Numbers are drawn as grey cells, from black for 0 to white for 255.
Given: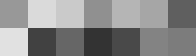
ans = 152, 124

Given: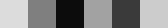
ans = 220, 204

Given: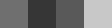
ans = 111, 200

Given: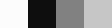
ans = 252, 198

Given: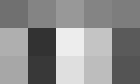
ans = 112, 84

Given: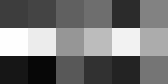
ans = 61, 117

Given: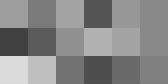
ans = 157, 128

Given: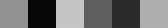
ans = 145, 174

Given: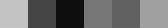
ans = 194, 160
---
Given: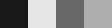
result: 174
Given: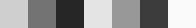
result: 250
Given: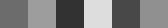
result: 144
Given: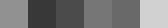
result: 209
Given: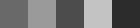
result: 44
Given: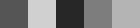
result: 180
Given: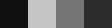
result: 44
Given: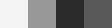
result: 89
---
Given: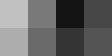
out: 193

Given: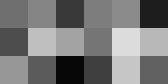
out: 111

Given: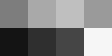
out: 125

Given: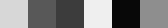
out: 215

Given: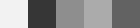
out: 242

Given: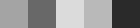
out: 164
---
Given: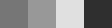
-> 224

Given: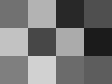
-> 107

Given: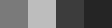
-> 60

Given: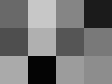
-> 156

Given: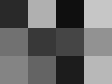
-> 28

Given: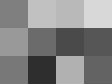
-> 177

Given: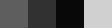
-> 8

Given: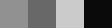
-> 203

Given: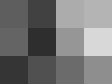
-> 107
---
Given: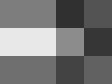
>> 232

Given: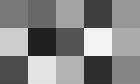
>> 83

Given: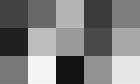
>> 154

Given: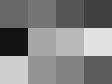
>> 167

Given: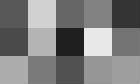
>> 31

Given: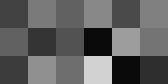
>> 10

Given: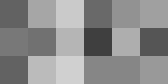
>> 63

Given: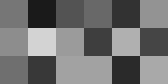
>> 62

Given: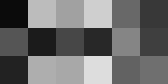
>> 40
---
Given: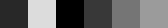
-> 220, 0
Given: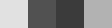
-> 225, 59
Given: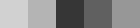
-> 209, 54
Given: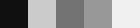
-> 240, 16
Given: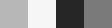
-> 246, 38
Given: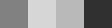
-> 214, 48
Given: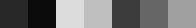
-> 220, 11
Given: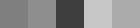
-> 199, 62
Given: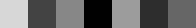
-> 215, 1
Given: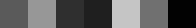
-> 197, 2
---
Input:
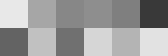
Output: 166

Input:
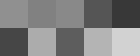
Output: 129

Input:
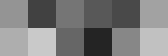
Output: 65

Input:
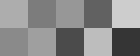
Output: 124

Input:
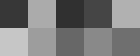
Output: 171

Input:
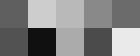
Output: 205

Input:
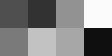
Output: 50

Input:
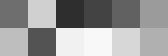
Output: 208

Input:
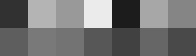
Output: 180
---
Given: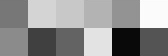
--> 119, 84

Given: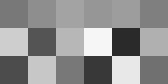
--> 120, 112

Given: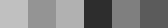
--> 192, 91

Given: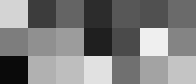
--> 212, 196

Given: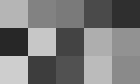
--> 181, 138

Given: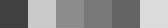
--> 65, 219

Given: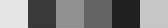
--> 228, 199

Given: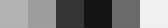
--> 179, 240

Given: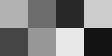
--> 178, 19
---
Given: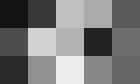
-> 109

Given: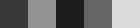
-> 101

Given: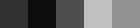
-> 79

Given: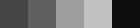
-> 96

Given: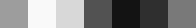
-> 121

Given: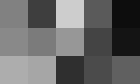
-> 96

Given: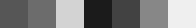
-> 108

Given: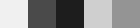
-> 148
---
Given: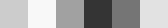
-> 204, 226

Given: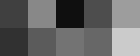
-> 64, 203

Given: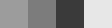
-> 156, 231

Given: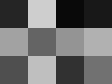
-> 37, 113

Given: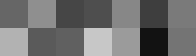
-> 102, 116

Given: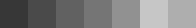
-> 55, 174
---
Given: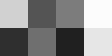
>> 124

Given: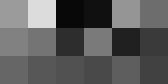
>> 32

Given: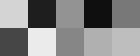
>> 15

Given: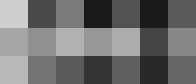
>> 68

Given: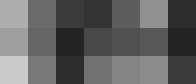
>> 87

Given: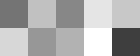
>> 229

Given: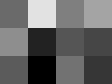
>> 85

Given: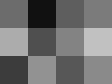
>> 131
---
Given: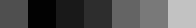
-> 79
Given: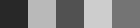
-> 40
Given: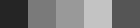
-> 37
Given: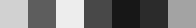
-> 209
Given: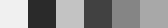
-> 240
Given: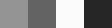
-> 148
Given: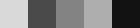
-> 217
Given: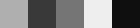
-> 175
